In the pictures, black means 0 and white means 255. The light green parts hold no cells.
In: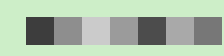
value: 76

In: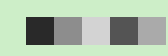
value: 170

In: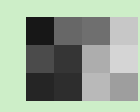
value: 75

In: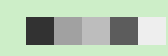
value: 238

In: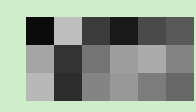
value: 74

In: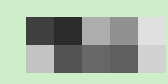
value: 224

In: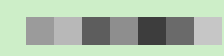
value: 61
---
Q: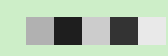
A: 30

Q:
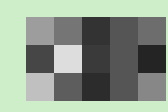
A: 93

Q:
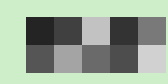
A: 164

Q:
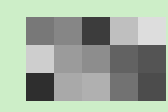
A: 169

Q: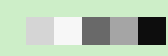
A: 247

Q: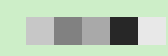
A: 129
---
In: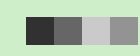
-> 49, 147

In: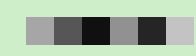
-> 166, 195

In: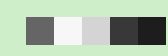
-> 101, 29

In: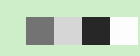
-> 115, 253

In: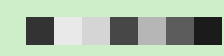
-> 51, 27

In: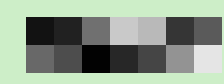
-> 18, 229

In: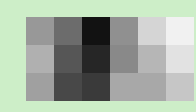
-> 152, 198

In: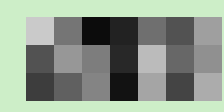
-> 202, 172

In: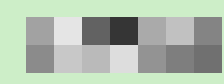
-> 162, 112
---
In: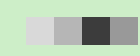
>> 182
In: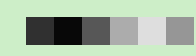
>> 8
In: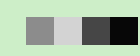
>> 211
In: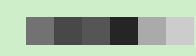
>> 72
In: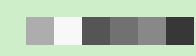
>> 248
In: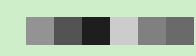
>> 83
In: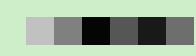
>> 128
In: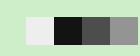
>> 19
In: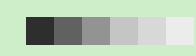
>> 97
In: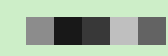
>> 24
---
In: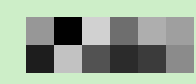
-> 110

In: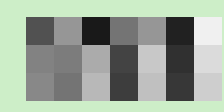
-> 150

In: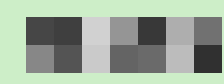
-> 56

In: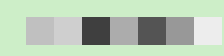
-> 84

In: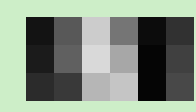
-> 117

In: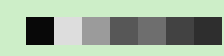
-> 110

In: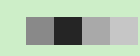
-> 37
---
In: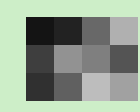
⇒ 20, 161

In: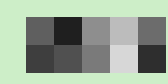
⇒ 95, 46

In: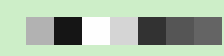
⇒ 178, 100

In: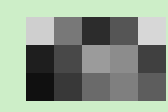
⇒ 207, 93

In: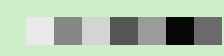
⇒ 234, 106

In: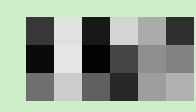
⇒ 55, 177

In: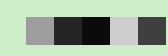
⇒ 157, 63

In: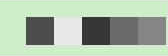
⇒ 77, 133
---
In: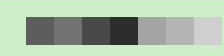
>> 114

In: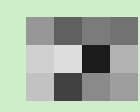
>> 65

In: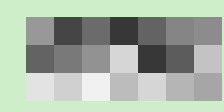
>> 208

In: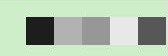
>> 178

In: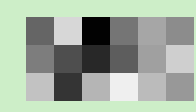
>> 52

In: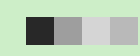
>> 158

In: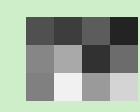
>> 241

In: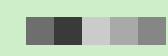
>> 58

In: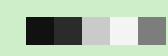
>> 43

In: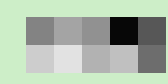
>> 226
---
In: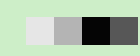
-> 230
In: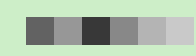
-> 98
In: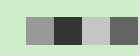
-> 153
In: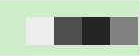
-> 237
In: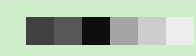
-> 65
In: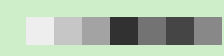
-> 238
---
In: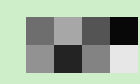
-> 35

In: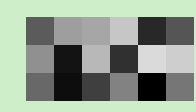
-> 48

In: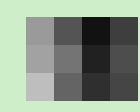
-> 116

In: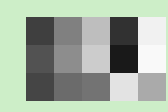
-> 204

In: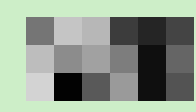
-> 125

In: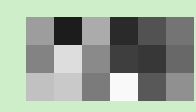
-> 62
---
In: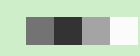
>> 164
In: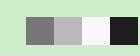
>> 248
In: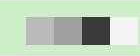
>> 58
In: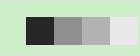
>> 178
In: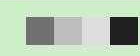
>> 221
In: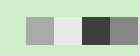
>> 62
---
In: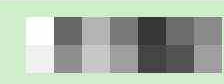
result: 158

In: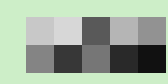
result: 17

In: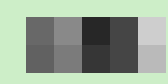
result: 186

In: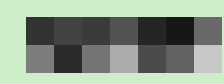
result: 199

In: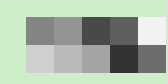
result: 109

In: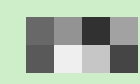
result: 69

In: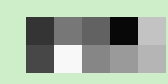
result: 181

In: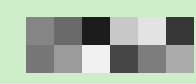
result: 171

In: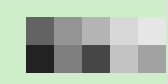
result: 162
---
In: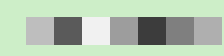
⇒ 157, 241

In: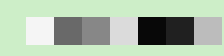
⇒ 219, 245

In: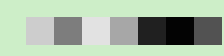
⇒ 167, 226

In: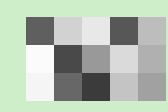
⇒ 153, 251

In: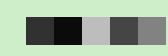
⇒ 189, 189

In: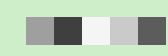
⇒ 245, 245
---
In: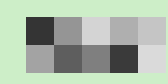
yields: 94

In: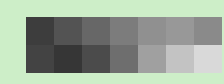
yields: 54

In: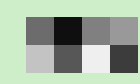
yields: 87

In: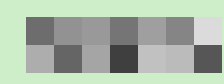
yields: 101

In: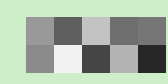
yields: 242

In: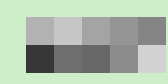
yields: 110

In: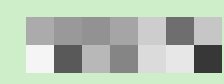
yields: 89

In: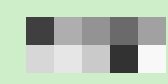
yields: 230
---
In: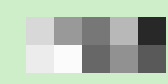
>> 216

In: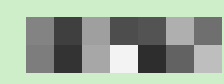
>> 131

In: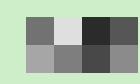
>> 114

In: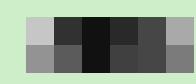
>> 198

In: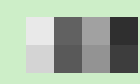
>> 233

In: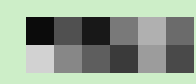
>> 11

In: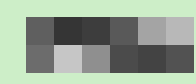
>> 95
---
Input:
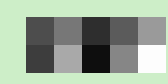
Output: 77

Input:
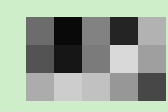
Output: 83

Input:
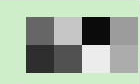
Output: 102

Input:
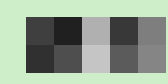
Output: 63

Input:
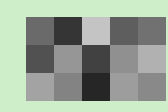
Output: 81

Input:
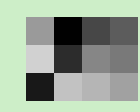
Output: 209

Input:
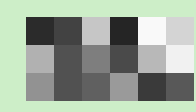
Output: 177
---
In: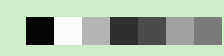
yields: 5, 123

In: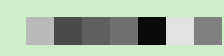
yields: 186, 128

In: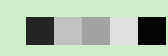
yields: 36, 5

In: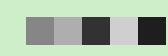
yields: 134, 30

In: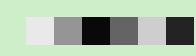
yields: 233, 35

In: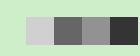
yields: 208, 52

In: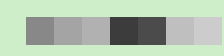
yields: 136, 204

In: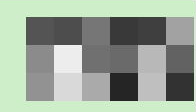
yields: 84, 50

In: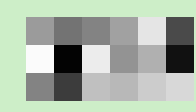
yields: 155, 216

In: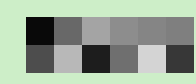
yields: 9, 55
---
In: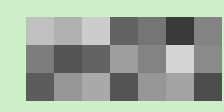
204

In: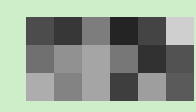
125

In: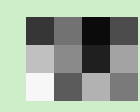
11

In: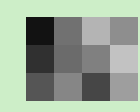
180

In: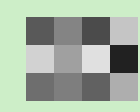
75

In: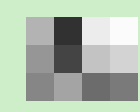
236

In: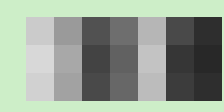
81
